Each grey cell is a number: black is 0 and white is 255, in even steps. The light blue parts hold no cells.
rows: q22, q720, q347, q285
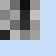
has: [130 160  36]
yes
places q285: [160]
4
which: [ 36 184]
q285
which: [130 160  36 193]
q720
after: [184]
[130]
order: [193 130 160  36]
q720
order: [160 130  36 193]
q720

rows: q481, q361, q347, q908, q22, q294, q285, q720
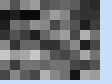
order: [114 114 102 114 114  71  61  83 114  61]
q285
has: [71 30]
no
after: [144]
[135]
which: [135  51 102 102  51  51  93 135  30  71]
q22
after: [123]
[156]
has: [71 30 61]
no

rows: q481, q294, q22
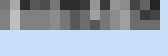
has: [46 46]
yes
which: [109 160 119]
q294
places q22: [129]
1 3 4 5
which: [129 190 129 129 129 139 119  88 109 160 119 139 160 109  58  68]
q294

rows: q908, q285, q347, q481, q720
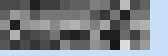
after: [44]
[32]
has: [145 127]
yes
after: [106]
[62]

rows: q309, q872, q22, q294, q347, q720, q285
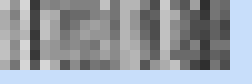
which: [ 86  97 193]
q872
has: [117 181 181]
yes

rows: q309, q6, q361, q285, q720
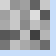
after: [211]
[148]
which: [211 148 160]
q309
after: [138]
[191]

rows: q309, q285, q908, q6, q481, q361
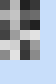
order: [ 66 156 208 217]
q481
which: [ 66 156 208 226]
q6
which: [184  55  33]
q908
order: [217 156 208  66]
q481
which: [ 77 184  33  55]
q309

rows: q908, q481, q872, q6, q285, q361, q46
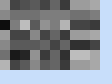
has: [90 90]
yes
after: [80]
[90]
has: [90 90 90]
yes
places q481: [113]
2 3 4 8 9

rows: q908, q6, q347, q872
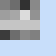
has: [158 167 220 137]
no
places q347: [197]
1 2 3 4
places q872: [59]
1
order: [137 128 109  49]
q908
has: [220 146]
yes
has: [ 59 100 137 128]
no
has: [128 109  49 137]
yes

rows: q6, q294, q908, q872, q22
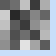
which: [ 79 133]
q294
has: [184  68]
no
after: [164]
[91]
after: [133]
[101]
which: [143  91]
q22
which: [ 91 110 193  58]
q6

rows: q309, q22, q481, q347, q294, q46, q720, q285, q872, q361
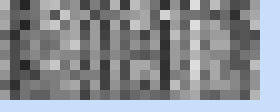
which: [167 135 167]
q285
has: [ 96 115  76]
no
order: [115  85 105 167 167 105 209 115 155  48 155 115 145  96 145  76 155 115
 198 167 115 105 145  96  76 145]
q294
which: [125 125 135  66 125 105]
q361

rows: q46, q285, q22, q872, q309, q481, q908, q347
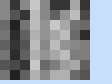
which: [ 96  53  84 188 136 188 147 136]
q309
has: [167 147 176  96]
no
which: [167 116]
q22
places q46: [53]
2 6 7 9
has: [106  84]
yes
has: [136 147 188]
no

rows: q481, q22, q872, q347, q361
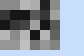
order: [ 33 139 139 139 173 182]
q481
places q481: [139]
1 2 6
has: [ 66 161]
yes
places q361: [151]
1 2 5
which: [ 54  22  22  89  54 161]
q22
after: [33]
[139]
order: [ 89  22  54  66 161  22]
q872

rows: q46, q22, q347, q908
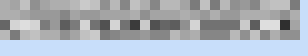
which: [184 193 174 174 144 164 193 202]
q908
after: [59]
[202]
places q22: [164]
3 8 11 12 13 16 17 18 20 28
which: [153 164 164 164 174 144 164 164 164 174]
q22

